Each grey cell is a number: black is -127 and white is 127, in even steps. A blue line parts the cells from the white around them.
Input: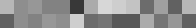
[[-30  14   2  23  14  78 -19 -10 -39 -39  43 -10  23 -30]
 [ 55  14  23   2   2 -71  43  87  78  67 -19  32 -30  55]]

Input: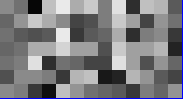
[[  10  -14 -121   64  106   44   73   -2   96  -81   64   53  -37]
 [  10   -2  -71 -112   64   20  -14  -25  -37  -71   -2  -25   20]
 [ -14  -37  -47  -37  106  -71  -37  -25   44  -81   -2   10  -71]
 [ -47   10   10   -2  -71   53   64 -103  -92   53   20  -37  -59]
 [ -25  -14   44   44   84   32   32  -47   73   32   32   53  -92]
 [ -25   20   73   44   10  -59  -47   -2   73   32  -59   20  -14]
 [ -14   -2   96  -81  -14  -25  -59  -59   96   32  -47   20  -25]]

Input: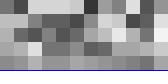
[[ 50 -22 -43   1 -43 -22  38  62 104  50 -11 115]
 [ 62  62   1 -32 -32 -53  11  85  74 -53 -32  95]
 [ 11  20  50  20  20  38  29  20  11   1 -11  38]
 [-11 -53  85  85  85  74 -74  29   1  95 -43  20]
 [ 38  50  95 -11 -11  11 -32 -22  38  38  50  74]]

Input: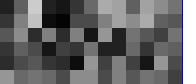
[[ -40   12  -83    0  -83    0 -105   22  -94  -12  -40  -63  -12]
 [ -74  -31  -52 -105  -63  -74  -12  -94  -94  -22  -74  -22  -31]
 [ -83  -52  -40  -74  -83 -114   22  -63    0  -63 -105   22  -52]
 [  22  -22  -12  -22  -52   12   12  -52    0  -40  -12  -22  -63]
 [ -74    0   65 -114 -123  -52  -52    0   34   12   43  -31  -40]
 [ -94  -31   76  -94 -105  -74  -22   43   34  -31   34   12  -12]]

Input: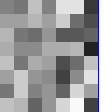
[[ 65  53 -28  21  86 121 -62]
 [ 53  -8 -18  21 -39 -39 -28]
 [ -8  76   2  21 -28  86  32]
 [ 44  11  11  44  44  53 -94]
 [ 32  76  21  11 -62  11  98]
 [ 65  -8  44  32 -50 -18  65]
 [ 32  32  53  32  76 -18 -50]
 [  2  -8  65   2  98  98 -71]]

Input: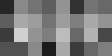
[[ -88    9  -12  -33   19  -77  -12  -23]
 [ -45  -45    9 -100   40  -68  -23   -1]
 [ -68   80   19   -1   60  -23   50  -56]
 [ -33   40   29  -12   29   -1   40   19]]
